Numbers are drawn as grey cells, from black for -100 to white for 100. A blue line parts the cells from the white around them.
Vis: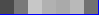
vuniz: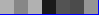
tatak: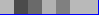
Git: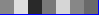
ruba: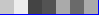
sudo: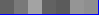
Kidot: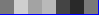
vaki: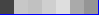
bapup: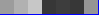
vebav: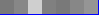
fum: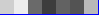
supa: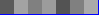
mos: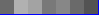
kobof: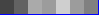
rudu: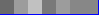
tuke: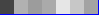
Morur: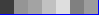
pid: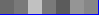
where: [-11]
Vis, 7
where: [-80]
vuniz, 4
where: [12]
sudo, 7

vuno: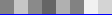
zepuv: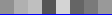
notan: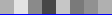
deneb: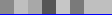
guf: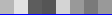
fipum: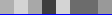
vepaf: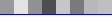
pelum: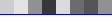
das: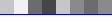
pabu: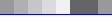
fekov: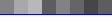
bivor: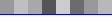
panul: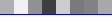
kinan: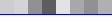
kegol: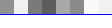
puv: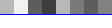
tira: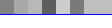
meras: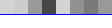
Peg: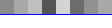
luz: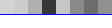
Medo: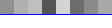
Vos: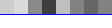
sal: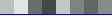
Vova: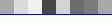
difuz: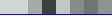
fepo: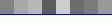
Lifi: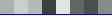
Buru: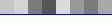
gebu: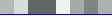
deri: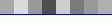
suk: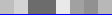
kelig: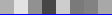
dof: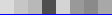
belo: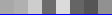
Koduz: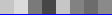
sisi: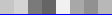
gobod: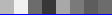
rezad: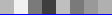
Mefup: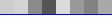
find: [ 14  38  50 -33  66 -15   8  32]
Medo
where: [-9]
difuz, 7
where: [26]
suk, 6
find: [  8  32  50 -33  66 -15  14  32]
Peg
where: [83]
suk, 5

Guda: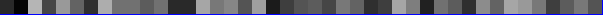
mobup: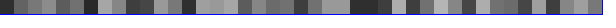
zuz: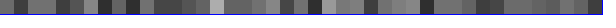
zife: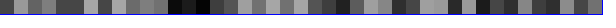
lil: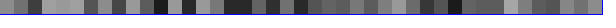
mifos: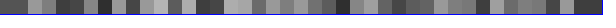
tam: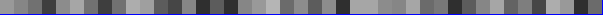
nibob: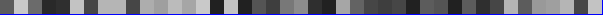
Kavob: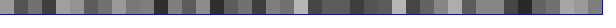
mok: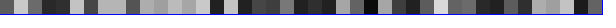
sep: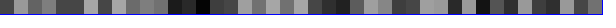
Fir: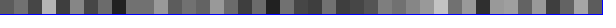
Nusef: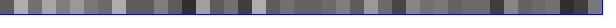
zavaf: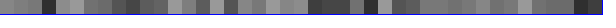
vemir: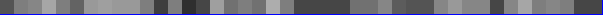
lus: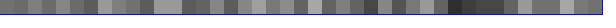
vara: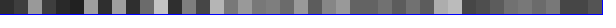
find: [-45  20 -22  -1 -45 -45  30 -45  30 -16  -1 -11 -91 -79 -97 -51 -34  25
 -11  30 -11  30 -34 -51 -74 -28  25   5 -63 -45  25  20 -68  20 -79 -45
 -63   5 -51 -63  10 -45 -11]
zife
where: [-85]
sep, 35
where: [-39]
vara, 35
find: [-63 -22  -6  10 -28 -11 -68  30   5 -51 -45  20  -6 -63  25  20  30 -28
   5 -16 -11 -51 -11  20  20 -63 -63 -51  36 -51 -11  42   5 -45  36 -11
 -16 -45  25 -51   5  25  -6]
mobup
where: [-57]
lil, 31
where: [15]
Kavob, 6

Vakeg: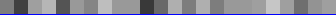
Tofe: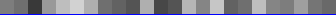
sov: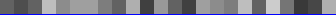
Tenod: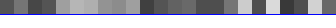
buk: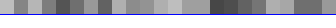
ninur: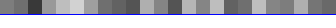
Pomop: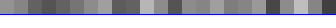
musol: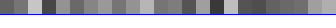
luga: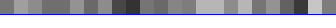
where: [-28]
Pomop, 9
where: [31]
buk, 21

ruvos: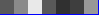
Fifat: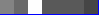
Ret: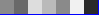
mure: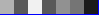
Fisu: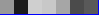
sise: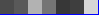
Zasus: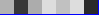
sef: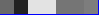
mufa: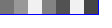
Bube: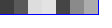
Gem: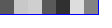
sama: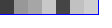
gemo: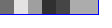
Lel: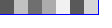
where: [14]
mure, 5
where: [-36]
mufa, 5
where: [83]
ruvos, 3
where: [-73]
sef, 2

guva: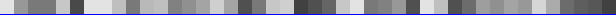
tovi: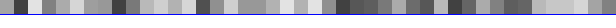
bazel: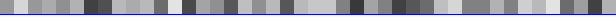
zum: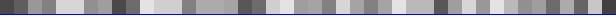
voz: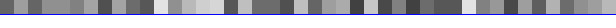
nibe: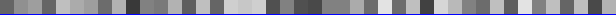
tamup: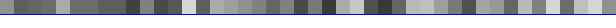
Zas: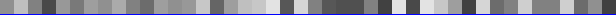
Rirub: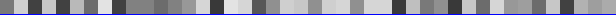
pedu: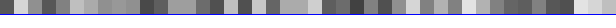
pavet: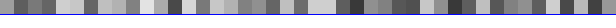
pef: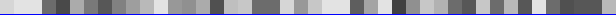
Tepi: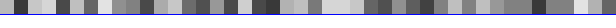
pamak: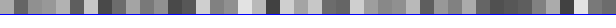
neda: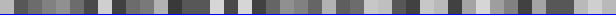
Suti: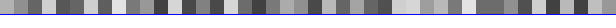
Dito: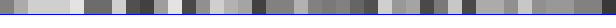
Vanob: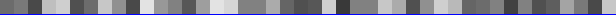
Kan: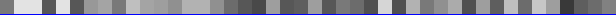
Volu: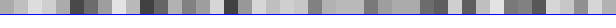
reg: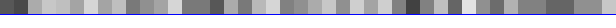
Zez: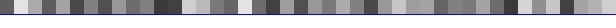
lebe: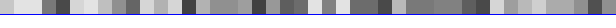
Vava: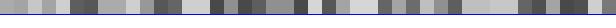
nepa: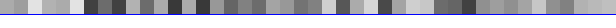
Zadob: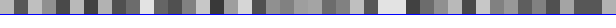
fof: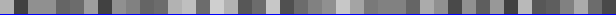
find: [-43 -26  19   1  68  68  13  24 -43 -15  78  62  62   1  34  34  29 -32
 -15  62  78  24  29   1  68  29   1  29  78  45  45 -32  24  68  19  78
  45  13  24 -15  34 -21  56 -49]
zum
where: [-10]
nepa, 22
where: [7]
pamak, 28
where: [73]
Volu, 3

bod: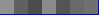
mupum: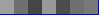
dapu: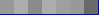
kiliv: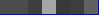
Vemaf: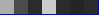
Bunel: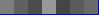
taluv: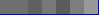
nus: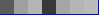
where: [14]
bod, 1
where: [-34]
bod, 5

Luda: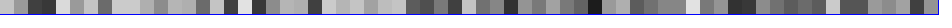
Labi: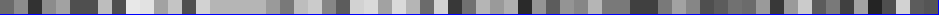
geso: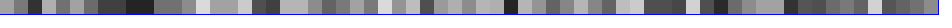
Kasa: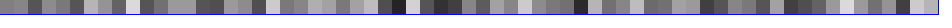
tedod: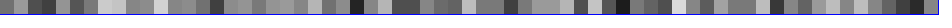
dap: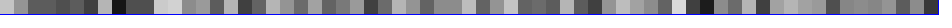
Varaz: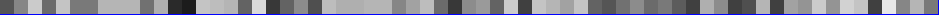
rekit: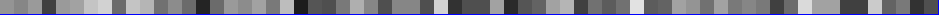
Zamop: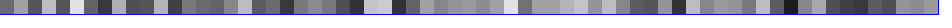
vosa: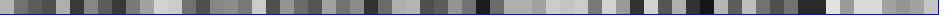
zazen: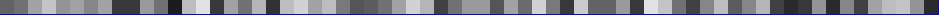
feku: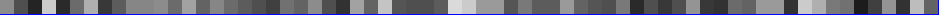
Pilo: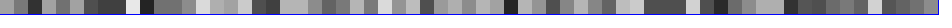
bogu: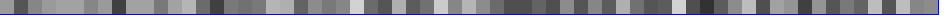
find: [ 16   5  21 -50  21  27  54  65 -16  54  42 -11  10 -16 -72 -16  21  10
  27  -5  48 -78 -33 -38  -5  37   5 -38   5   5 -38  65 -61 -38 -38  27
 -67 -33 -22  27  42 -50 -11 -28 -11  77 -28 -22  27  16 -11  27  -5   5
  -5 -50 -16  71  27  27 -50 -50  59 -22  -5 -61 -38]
rekit
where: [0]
Kasa, 1
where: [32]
Zamop, 59
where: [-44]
geso, 49

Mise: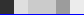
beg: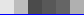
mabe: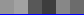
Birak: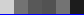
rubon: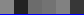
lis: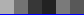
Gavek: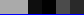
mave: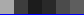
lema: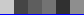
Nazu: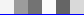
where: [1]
rubon, 5
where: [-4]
lis, 5
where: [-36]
Birak, 4
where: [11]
lema, 6

